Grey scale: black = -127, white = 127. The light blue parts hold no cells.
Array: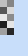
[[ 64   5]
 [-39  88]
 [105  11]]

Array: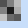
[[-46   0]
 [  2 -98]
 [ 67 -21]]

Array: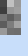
[[-56  65]
 [-65  22]
 [ -9 -33]]

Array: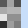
[[-38  36]
 [ 42  53]
 [100  16]]

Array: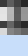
[[-69 -33]
 [ 99  54]
 [101  52]]

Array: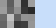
[[ 23 -34]
 [ 29 -25]
 [-19  65]]
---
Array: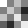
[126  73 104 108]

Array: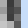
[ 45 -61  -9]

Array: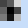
[ -60 -126   59]

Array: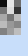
[-114   93   60]

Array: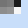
[-11  19]

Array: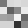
[ -8 -31 115   7]

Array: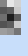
[  4 -30 -35]
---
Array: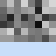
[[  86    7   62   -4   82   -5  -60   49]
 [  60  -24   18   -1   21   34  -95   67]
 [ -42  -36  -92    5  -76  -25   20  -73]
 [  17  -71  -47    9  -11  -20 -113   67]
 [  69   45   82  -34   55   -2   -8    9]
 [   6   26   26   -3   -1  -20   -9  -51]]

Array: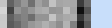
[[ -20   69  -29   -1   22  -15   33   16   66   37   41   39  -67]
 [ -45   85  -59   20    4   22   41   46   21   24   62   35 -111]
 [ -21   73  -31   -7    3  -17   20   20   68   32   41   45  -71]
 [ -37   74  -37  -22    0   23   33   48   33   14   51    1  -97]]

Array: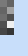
[[-28  -6]
 [ 33 -26]
 [-47 -17]
 [111 -47]
 [-74 -57]]

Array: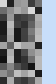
[[ -14   86  -95   22   30  -67]
 [ -94  -18   14   43   24   87]
 [  47  -66   24  -68  -60  -44]
 [  38  -99   59  -62  -78  -29]
 [  55  -99   44 -102  -62   -4]
 [  62  -87   34 -102  -63  -22]
 [ -94   35  -30   69   38   39]
 [  42  -97   45  -96  -53   15]
 [  56 -110   58  -95  -77  -17]
 [  56  -39    6  -44  -71 -106]
 [-100   15  -13   62   35   64]
 [  40  -84   44  -58  -72  -42]]

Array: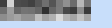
[[-10 -64  83 -51 -54 -62 -41 -16 -42  -6  16 -20  56]
 [-69 -16  30 -24 -11 -13 -25 -79 -24  -4 -54 -68  12]
 [ 37  13  27  37  18  18  63  33  48  91  52  36  66]]

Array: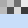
[[106  43  70 -15]
 [-69  58 -49  91]]

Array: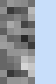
[[-16 -11  24  14   9]
 [ 55  16 -69 -45 -36]
 [ 38 -18 -13   2 -14]
 [-36  -3  41  22 -59]
 [ 10 -32  13  24  14]
 [-34  22 -27 -21 -87]
 [-68  30  24 -11 -18]
 [  5 -24  19  20  25]
 [ 45 -25 -11   2  62]
 [ 71 -25 -23  -7  85]
 [ 63  16 -71 -47 -33]
 [ -5 -23  20  20  26]]

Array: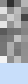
[[ 53  10 -79 -14]
 [  9  97  15  60]
 [-58  28  77  51]
 [ 10 101  20  62]
 [  4 -37 -16 -12]
 [ 26 -13  -5  66]
 [ 13  -9  45  -1]
 [ 15  -9  43  -9]
 [ 17 115  14  62]]

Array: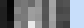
[[ -44  -92 -123  -13   -7  -20   19  -44   36  -49]
 [ -52  -96 -121    6   -7   30   26  -41   32  -56]
 [ -47  -96 -119   -7   -4   29   21  -43   36  -47]
 [ -66  -95 -104   23   -9  105   35  -38   28  -57]]
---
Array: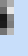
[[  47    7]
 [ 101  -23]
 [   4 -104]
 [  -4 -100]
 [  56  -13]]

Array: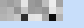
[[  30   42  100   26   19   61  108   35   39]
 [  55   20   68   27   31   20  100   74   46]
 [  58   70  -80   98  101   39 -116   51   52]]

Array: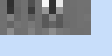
[[-80 -22 -15 -48 -14 117 -77 105 -18 -16 -14 -14 -15]
 [-76 -26 -15 -67 -14  22 -77  20 -17 -17 -14 -15 -14]
 [  2 -24 -14 -30 -15 -38   3 -37 -18 -17 -14 -11 -15]
 [-26 -10 -14  -7 -16 -38 -27 -39 -20 -17 -14 -15 -14]
 [ 11 -16 -15   0 -15  -9  12  -7 -11 -16 -16 -15 -15]]

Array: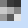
[[-69 -79  -4]
 [ 49   5  73]
 [-38  98  25]]

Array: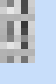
[[  1  84 -53  78  52]
 [103  87 -51  71  80]
 [ 52  50  56  50  51]
 [ -6  90 -73  83  53]
 [-12  84 -56  79  49]
 [  2  63   9  64  44]
 [100  88 -54  72  80]
 [ 47  51  52  51  50]
 [  6  71 -13  69  48]]

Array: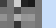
[[  -8   78  -92 -102   -8  -63]
 [  -9  -49   -6   -5   -8  -11]
 [  -5   47   21   24   -7   18]
 [  -9  -73    0    1   -8   -7]]
